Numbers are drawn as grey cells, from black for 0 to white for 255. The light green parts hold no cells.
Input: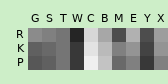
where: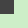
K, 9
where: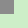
R, 1

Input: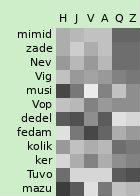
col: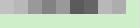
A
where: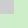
zade, 2
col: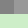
A
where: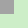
Vig, 3

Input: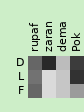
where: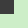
D, 4
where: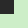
D, 2
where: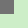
L, 1
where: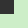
L, 4
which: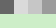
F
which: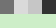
L

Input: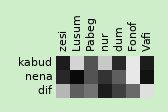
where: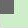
dif, 6
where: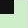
nena, 7
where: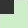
nena, 4
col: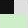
Vafi

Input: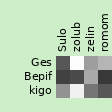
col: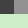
Sulo
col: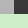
romom
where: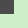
Bepif, 2
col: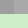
zelin
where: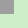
Ges, 3
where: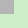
Ges, 4
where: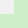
kigo, 2

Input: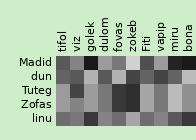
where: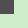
Madid, 7
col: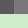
dulom

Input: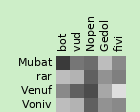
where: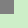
rar, 5
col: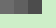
Nopen
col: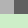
vud
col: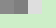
fivi
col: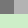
vud
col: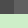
Nopen

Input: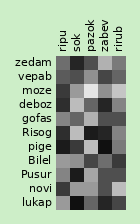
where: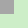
Pusur, 3
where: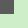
vepab, 1
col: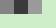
ripu
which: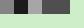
Pusur
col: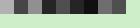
zabev

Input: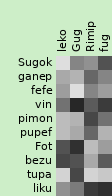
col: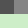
fug
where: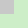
tupa, 4
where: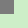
liku, 2

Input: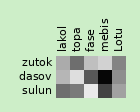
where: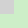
zutok, 4
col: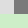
topa

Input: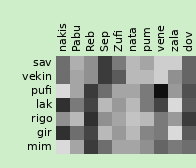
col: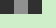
nakis
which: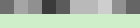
vekin
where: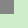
gir, 7
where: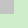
rigo, 6
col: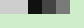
vene
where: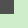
pufi, 10
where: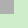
sav, 2

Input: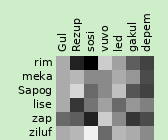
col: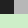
Rezup
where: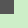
Sapog, 6
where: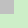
Sapog, 5
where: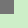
lise, 3
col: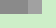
vuvo
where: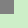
lise, 7

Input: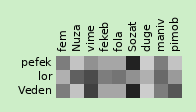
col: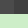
vime
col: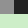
Sozat
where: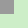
lor, 9
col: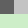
Nuza
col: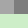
fekeb
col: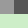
pimob

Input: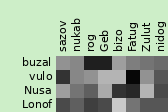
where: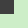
Lonof, 3
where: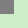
buzal, 6
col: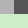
Zulut
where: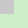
Lonof, 5
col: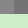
nukab

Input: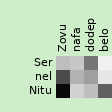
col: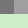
dodep
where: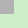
nel, 2
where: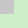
Ser, 2
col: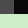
Zovu

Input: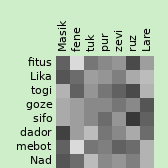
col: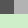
Masik
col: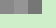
pur
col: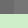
pur

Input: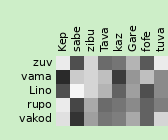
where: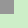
vama, 6
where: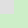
vakod, 1
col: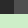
Kep
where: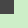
rupo, 2
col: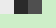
Kep

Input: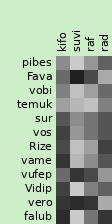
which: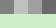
vobi
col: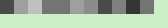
raf
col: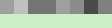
raf

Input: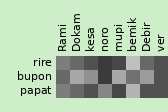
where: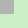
papat, 6
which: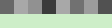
bupon
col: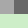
Dokam
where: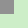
bupon, 3
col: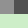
kesa
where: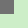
bupon, 6
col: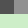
kesa

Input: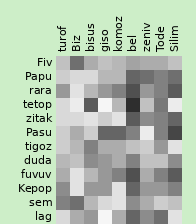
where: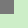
tetop, 8
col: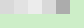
Biz
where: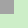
Fiv, 6
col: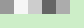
giso
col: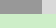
giso
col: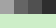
bel

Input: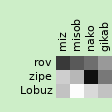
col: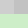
miz
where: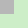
zipe, 2
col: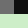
nako

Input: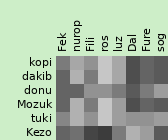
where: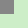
tuki, 1
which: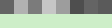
Mozuk
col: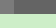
Fek
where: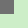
Kezo, 2
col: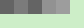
Fure

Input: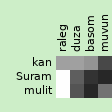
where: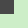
kan, 4
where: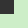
Suram, 3
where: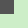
mulit, 2

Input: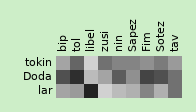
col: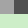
bip
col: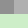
Sapez
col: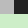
libel

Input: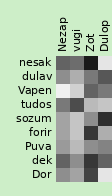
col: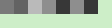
Zot
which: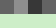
dek
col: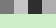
Dulop
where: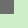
nesak, 2
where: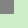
Puva, 4
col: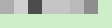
vugi
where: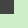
Dor, 3

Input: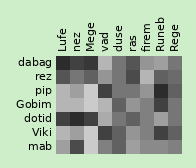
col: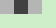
Lufe
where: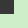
dabag, 3
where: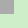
dotid, 4
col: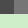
ras
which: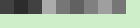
dotid
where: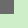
rez, 9

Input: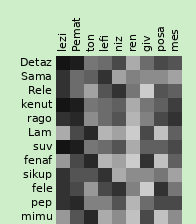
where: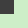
kenut, 9
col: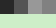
ton

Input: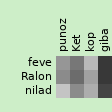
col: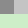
punoz
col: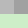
kop

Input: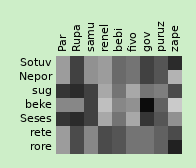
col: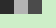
zape
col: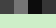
gov
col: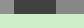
samu
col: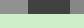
samu
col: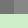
bebi
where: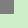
sug, 8

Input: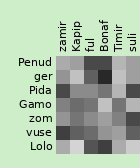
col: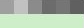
Kapip
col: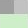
Kapip
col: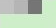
Timir
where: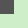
Lolo, 3
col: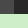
Bonaf
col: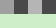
suli

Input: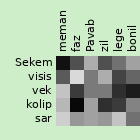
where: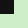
Sekem, 1
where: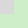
visis, 2
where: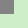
kolip, 6
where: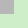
kolip, 1
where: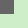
visis, 6
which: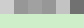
sar
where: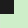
vek, 6

